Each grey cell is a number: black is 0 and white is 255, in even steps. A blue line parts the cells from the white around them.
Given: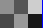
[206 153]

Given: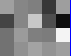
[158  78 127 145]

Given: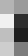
[154 240]

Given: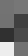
[119 114]

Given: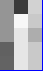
[210 247 149]

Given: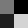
[ 0 31]

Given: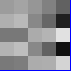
[ 97 103 171 190 121]

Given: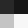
[ 22 196]

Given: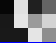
[100 154  25]
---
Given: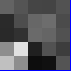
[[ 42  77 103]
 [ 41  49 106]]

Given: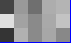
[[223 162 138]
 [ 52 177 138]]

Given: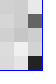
[[214 205 100]
 [208 198 206]]

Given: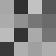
[[171 144 118]
 [188  51 170]]

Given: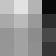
[[169 186 154]
 [149 162 140]]

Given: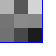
[[116 138 135]
 [113  72  28]]

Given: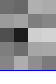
[[155 162 126]
 [ 79  28 207]]

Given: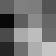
[[  8  94 139]
 [ 74 171 189]]
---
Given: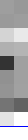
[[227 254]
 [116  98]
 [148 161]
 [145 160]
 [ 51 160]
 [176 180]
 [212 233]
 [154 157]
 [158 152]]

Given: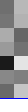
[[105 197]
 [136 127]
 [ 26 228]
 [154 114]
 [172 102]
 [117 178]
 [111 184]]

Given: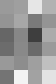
[[116 243 162 227]
 [153 141 159 192]
 [108 137 106 154]
 [102 135  62 171]
 [148 167 122 148]
 [154 159 230 178]]

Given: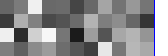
[[126  96 139 156 109  85  63 231 119 183 169]
 [239  43 208 247 118  27 157  84 167 180 149]
 [ 59 174 129  74  83 107 179 126 141 103  53]
 [102 123 240 105 107  69 104 165 115 152 117]]

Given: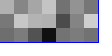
[[110 124  82  16 115 124 114]
 [120 199 179 176  75 132 207]
 [177 134 166 196 114 147 119]]

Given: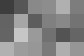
[[177 156 151 122 174 150]
 [100 198 154 113  83 101]
 [ 99 166  93 128 136 115]
 [ 61  86 137 141 176 125]]
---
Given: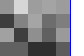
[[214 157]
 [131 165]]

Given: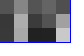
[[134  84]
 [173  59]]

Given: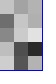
[[163 179]
 [198 176]]

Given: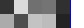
[[219 112]
 [ 78 195]]

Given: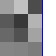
[[193  76]
 [ 56 180]]

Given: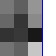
[[ 95 149]
 [ 53 138]]

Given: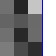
[[ 36 197]
 [ 86 106]]

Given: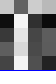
[[ 98 205]
 [245  48]]
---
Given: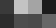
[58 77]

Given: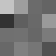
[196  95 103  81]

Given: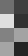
[111  50]

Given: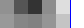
[145 134]

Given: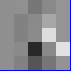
[143 130 139 137 147]

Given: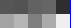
[ 86 182]

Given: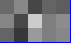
[106  72 154]

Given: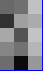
[104 160 195]

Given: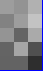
[157 157 170]
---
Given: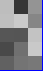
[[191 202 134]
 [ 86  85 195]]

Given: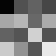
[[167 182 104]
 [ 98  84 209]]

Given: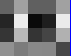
[[ 37 236  10]
 [ 53 185  52]]

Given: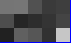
[[77 37 45]
 [33 96 86]]

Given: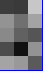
[[147 112 163]
 [137  97  85]]

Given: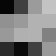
[[145 154 178]
 [153 176 178]]

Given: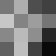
[[199 131 157]
 [136 186 142]]
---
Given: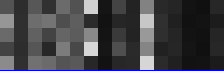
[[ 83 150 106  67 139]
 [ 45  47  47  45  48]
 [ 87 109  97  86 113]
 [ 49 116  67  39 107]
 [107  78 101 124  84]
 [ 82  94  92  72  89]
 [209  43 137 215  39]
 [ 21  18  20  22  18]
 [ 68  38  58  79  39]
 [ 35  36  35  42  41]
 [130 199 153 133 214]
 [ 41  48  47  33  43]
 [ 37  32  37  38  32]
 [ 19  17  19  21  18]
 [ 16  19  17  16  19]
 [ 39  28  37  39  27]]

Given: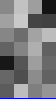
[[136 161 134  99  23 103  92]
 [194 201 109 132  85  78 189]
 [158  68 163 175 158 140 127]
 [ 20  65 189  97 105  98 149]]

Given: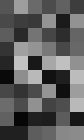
[[ 85  73  93  52  37   9  71 108  97  32]
 [158  61  41 160 195 142  51  76   6  32]
 [106  57 116 148  24 185  75 145  32  93]
 [ 76 148  70 120 167  17 148  67  29 102]
 [ 97  27  45  72 192  31  15  78  92 136]
 [ 61 146 101 104 145 188 157 185  22 139]]

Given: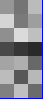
[[150 213 143  72 164 188 128]
 [116 122 219  54 175  88 192]
 [187 158 191  41 104 184 107]]

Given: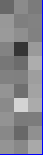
[[104 152 154 131 119 129 148 138 147 136 148]
 [139 127 143  53 108 128 111 212 123 104 136]
 [123 130 129 154 173 158 163 171 124 144 169]]

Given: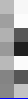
[[187 159 177 153 185 132 135]
 [247 252  87  32 251  86 196]]

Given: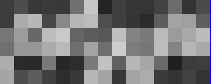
[[ 61  60 119 113 173 165]
 [ 77 171 157 150  42  77]
 [ 56 183 104 151  41  92]
 [ 59  70 189 171 122  64]
 [ 57 137 201 186  39  44]
 [112 182 100 110  45  56]
 [198 188  91 163 121 182]
 [ 36  79  88 110 194 165]
 [ 63  63 191 205  96  55]
 [ 54  52 131 125 183 164]
 [ 53  43 122 119 167 172]
 [ 66  93 187 188 105  58]
 [107 163 155 132  32  51]
 [ 52 159 168 181  60  65]
 [ 75  94 187 169  62  52]]
